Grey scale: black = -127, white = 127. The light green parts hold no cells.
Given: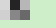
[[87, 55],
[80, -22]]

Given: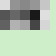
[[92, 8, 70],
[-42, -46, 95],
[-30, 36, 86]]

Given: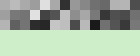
[[46, 42, 95, -78, 7, -22, 53],
[31, -11, -60, 64, 39, -72, -52],
[52, -11, -88, 62, 57, -14, -70]]

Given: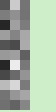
[[-42, -11],
[-2, -12],
[-89, -3],
[30, 40],
[-44, 43],
[25, -31],
[-89, -7],
[-55, 20],
[59, -5],
[-11, 38],
[-15, 6]]

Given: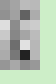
[[24, 59],
[17, -29],
[94, 69],
[73, 37],
[50, 97],
[43, -93],
[22, 12]]

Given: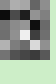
[[12, 39, 14],
[-115, -97, 0],
[-14, 22, -21],
[-16, 111, -16],
[50, -19, 16],
[-12, -57, -39]]
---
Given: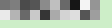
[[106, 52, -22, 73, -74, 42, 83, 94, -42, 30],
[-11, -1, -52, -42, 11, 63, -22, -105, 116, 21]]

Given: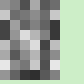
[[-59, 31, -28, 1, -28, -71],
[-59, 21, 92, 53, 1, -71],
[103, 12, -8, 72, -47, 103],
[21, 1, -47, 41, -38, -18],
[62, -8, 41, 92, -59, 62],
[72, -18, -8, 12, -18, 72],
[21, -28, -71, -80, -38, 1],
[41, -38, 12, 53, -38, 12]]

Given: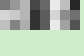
[[85, 73, 54, -77, -35, 85, 12, -15],
[-6, 23, 54, -56, -24, 106, 63, -88],
[63, 3, 45, -77, -35, 106, 34, -45]]

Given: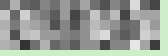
[[-24, 48, -24, -35, 5, -15, 26, -15, 36, -15, -46, 5, -24, 90, -24, -58],
[48, 36, -76, -15, 48, -24, -5, -35, 17, 17, -58, 5, 5, 102, 36, -67],
[48, -5, 48, 36, 17, -46, 5, -46, 17, 58, 36, 17, -24, -15, 69, 26],
[69, -24, 80, 17, -5, -35, 26, -58, -5, 69, 5, 58, -58, 48, 36, 36],
[58, -46, 58, 69, 26, 26, 5, -5, 17, 69, 90, -5, -35, -15, 80, 58]]

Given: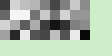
[[-23, 117, 117, -12, 73, -12, 83, 22, 22],
[-67, 83, 62, 53, 0, -57, 0, 73, 11],
[83, 44, -35, 44, -67, -107, -78, 0, 11],
[33, -87, 105, -45, -57, 62, -45, 105, -119]]

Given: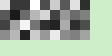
[[12, 55, -92, 76, 24, 106, 12, 0, 35],
[-61, 35, 116, -11, -81, -92, 44, -81, -50],
[97, -71, -71, 127, -50, 76, -39, 97, -81],
[-39, -101, -20, 55, 86, -61, 24, -20, 0]]
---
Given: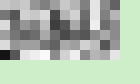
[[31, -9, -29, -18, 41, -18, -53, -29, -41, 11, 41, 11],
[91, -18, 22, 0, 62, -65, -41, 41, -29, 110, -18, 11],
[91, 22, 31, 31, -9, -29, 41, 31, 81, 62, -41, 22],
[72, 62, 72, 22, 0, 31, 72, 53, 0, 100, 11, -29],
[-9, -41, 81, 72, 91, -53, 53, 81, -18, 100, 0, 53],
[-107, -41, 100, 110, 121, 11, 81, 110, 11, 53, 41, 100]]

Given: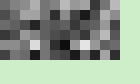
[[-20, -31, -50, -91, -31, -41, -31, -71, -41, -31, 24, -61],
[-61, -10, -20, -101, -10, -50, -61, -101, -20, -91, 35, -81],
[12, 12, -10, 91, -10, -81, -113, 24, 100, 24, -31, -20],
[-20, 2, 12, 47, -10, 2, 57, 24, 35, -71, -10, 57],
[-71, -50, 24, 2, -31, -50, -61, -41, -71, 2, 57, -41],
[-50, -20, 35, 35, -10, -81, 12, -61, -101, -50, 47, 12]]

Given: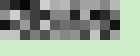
[[-56, -96, -120, -65, 78, 45, 56, -4, 35, 35, 6, 56],
[67, 67, -56, -4, -45, 26, 6, 17, -56, 67, -75, 35],
[17, 78, -27, -65, -85, 6, 6, -96, 45, -108, -85, -16],
[-108, -45, 26, -65, 67, -36, -16, -27, -16, 17, -36, -108]]

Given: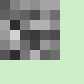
[[25, 81, -60, -70, -42, -51],
[-30, -18, -30, -51, 14, -18],
[2, 37, -18, -60, 25, 2],
[-42, -82, -9, 49, -30, -18],
[37, -82, 2, 49, 49, 14],
[-42, 2, 25, 14, 37, 37]]

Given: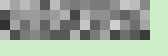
[[-79, 36, -17, 27, -29, 36, -29, -29, 70, -29, 7, 80, 16, -17, 36],
[59, -48, -5, 7, -17, -39, -39, 48, -48, -5, 36, -57, -17, -39, -68],
[-48, 16, 27, 27, 16, 27, 48, -57, 48, 16, 16, -5, -29, -5, 48],
[70, 36, 59, 36, -39, 59, 7, -5, 7, -5, -5, 16, 70, 59, 7]]

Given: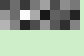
[[52, 3, -92, -51, 22, -40, -80, 3],
[-62, -18, -71, -7, 33, -51, 13, -7],
[22, -18, 123, 43, -104, -30, -40, -92]]
